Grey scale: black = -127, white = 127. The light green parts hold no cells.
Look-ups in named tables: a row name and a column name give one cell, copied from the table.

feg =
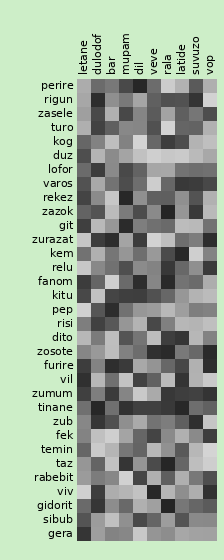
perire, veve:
-19
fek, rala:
10
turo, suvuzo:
-28
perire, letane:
44
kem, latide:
-87
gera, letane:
-74
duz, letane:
-49

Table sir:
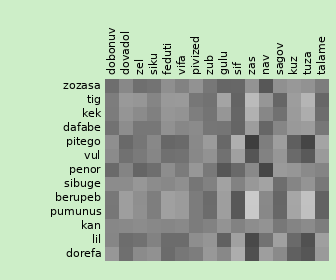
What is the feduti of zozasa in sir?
15
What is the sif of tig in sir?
-27
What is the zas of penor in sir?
9
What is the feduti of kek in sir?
22
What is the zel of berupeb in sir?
15
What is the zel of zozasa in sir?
-16
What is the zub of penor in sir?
-6
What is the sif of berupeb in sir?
-39

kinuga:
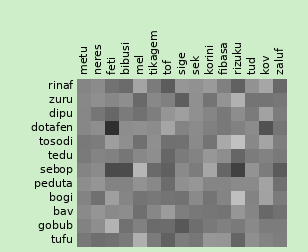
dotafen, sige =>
3
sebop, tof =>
-31
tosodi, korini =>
-11
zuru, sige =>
-33
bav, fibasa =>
-11
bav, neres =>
21
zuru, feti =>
7

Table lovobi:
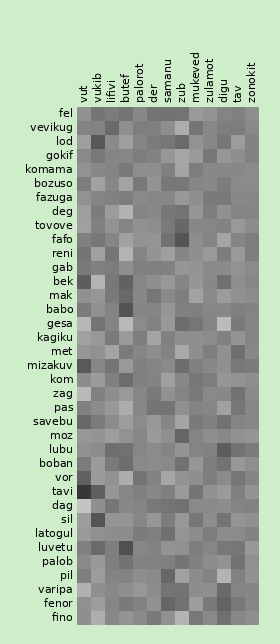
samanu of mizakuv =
10
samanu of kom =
32
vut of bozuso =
-2
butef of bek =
-29
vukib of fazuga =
5
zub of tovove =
-24
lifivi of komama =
4
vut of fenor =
16
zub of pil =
33
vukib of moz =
20
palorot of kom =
0
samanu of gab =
1
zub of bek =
5
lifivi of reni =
-10
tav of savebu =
5
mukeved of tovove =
7
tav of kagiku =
20
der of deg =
8
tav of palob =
-14
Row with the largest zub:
fino

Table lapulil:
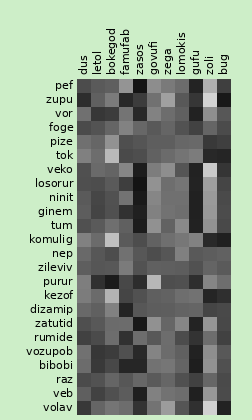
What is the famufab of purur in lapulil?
-55
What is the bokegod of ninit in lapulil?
-46
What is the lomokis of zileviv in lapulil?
-34
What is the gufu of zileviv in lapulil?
-46
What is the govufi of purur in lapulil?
55
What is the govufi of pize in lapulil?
-33
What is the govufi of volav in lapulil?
-12
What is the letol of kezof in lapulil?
-20
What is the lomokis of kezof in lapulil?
-17
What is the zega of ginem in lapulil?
-13
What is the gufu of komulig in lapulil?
2
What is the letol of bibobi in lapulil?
-70
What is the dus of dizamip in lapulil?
-22
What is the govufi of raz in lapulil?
-37
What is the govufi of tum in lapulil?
17
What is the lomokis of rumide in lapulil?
-51
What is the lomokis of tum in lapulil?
9
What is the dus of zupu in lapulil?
-82
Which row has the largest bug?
purur

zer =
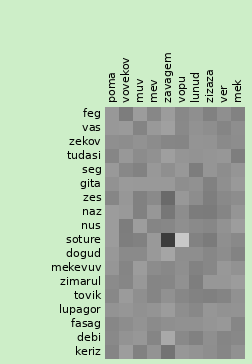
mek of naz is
21
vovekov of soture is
-1
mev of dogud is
25
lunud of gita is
17
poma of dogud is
24
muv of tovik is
15
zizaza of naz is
-4
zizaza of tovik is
0
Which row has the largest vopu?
soture

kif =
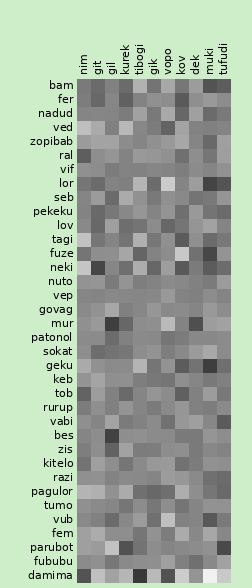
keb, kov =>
15
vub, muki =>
-39
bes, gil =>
-61
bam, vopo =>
40
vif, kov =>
-1
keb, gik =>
-7
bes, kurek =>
14
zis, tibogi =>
-3
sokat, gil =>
-12
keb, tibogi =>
-1
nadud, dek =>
32
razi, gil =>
3
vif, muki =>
5
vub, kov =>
2
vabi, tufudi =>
-36
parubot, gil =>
66
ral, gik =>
22
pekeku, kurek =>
8
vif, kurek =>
3
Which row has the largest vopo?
lor

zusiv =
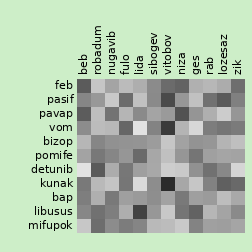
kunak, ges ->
70
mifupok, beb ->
71
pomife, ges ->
-10
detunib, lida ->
31
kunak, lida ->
90
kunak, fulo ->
-9
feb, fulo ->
59

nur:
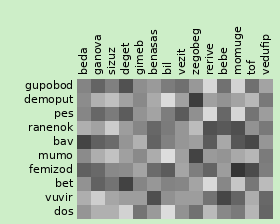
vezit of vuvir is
29
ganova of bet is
-29
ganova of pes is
-24
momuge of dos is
-5
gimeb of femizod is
36
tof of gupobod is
-15
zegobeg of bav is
30
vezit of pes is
-36
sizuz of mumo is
66
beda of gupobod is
4
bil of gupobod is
-3
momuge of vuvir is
-26
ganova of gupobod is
-27

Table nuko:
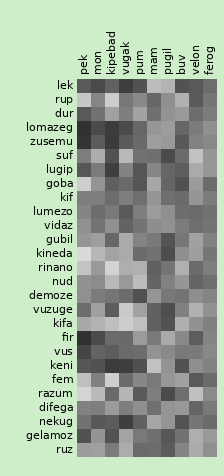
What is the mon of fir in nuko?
-53
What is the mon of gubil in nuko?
30
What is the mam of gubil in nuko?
-6
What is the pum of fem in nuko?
7
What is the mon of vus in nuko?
-28
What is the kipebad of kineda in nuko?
35
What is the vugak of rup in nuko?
-7
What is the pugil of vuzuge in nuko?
-49
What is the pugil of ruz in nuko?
-36

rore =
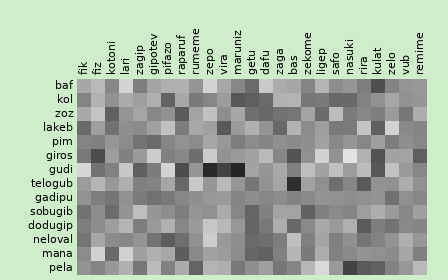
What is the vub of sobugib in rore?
7
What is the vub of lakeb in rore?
9
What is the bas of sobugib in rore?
35
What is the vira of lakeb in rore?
-38
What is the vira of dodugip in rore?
56
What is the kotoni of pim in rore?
22
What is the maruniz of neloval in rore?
14
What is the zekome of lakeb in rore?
11
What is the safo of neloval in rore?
0
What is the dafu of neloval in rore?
-16
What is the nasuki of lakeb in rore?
-5
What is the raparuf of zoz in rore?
-37
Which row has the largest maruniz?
zoz

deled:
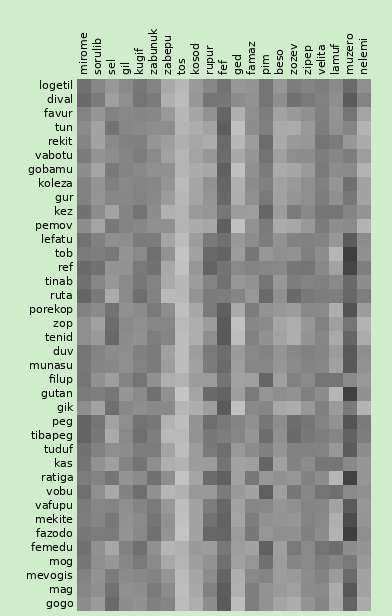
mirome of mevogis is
2
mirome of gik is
14
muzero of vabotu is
-2
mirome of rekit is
5
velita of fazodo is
12
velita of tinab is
0
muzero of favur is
-11
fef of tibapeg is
-2
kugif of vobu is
-17
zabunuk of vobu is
16
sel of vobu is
40
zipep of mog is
9
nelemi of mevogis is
33
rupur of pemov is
39
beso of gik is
39
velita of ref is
8
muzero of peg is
-43
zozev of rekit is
25
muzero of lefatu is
-36
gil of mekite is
17

